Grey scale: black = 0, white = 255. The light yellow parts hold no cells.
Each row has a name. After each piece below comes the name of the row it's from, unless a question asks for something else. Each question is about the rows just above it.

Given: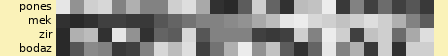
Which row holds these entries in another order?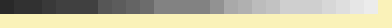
zir
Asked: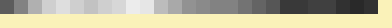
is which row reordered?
mek
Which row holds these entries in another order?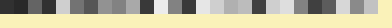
mek
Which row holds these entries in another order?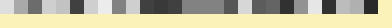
zir
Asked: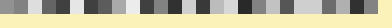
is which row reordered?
zir
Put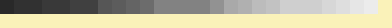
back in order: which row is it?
pones

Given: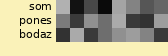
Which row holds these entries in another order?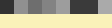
bodaz
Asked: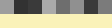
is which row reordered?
pones
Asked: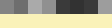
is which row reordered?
bodaz
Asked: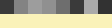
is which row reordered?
bodaz
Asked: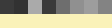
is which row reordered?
bodaz
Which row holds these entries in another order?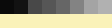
som
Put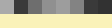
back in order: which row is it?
bodaz

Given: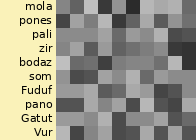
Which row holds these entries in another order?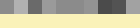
som
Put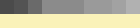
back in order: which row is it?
Gatut
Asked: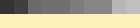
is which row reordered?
bodaz
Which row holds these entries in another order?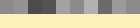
som
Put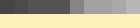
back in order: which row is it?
Vur
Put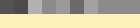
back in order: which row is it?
pali

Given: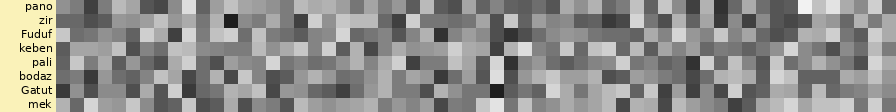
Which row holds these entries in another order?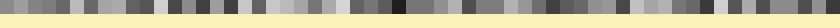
Gatut
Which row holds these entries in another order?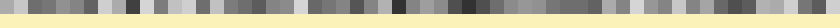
Fuduf

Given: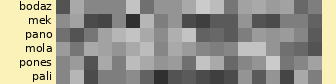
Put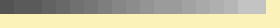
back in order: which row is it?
pano
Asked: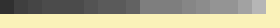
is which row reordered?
mek
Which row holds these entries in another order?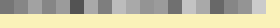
pones
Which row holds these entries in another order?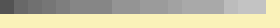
mola
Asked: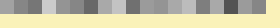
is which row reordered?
pones

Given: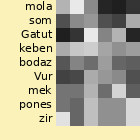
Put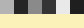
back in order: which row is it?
mola
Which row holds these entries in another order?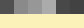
Vur
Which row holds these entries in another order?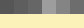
bodaz
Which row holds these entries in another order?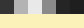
mola
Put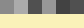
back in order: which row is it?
som
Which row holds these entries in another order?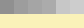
keben
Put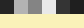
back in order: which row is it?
Gatut

